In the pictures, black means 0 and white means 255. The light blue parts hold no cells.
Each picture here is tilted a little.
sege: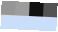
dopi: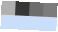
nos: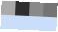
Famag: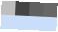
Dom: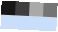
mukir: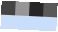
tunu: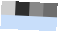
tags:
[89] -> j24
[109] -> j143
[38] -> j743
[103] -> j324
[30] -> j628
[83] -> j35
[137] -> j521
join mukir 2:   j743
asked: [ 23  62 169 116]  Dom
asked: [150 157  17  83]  sege
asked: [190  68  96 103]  Famag

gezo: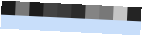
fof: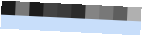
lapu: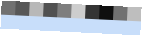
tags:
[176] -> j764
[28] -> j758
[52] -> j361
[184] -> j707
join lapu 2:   j707
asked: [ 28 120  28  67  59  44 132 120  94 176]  fof

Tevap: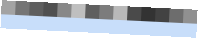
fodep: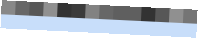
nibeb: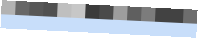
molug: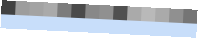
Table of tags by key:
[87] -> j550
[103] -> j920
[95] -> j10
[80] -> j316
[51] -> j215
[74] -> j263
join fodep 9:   j10
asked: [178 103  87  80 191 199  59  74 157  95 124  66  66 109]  nibeb

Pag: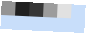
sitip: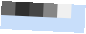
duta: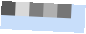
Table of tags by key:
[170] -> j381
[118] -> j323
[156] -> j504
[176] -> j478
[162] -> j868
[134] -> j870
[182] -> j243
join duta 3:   j478
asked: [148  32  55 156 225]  Pag
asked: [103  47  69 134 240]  sitip
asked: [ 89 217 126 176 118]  duta

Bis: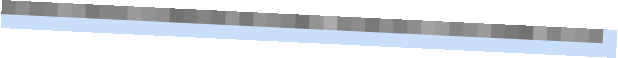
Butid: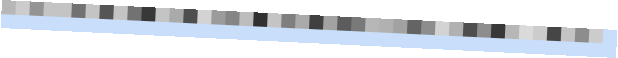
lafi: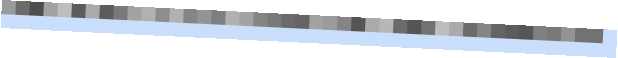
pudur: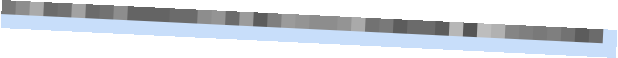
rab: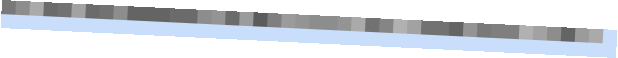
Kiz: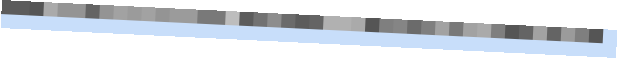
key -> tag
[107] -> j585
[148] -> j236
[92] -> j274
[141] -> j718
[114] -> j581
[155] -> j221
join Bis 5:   j236
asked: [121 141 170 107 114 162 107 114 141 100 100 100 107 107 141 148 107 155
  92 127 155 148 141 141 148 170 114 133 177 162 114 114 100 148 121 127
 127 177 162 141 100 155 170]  rab
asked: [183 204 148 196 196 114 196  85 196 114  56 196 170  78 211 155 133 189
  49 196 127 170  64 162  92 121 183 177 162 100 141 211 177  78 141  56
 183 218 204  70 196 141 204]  Butid

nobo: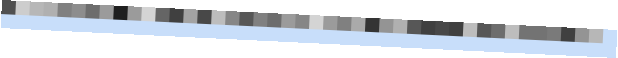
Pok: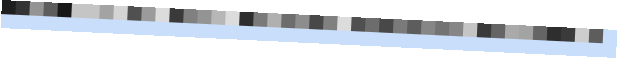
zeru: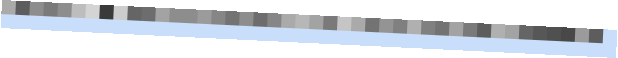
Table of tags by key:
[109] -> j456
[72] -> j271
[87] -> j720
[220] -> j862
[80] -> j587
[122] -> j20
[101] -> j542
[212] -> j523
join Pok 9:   j587
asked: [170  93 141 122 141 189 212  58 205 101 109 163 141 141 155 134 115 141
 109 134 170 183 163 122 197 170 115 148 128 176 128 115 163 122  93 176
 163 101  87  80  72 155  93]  zeru
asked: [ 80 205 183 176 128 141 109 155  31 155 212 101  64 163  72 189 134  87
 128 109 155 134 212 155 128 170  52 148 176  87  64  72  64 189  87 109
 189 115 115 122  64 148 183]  nobo
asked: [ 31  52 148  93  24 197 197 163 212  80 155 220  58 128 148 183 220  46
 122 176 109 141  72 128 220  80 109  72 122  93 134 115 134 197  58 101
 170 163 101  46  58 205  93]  Pok

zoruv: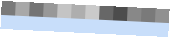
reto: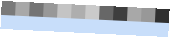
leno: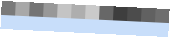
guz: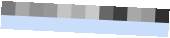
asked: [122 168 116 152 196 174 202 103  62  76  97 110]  leno
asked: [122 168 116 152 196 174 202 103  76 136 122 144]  zoruv
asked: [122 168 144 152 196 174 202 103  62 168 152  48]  guz
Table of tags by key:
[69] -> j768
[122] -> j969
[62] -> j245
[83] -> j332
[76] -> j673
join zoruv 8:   j673

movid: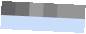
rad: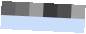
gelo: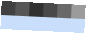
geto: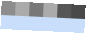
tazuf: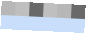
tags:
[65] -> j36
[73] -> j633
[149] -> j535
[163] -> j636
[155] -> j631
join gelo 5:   j631
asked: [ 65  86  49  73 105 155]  gelo
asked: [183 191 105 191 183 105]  tazuf
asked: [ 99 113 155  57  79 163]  rad

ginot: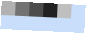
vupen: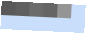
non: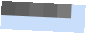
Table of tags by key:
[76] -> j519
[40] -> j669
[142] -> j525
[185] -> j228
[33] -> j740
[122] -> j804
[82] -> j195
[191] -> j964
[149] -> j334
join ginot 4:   j964
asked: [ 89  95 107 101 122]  non
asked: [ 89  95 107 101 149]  vupen
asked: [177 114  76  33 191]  ginot

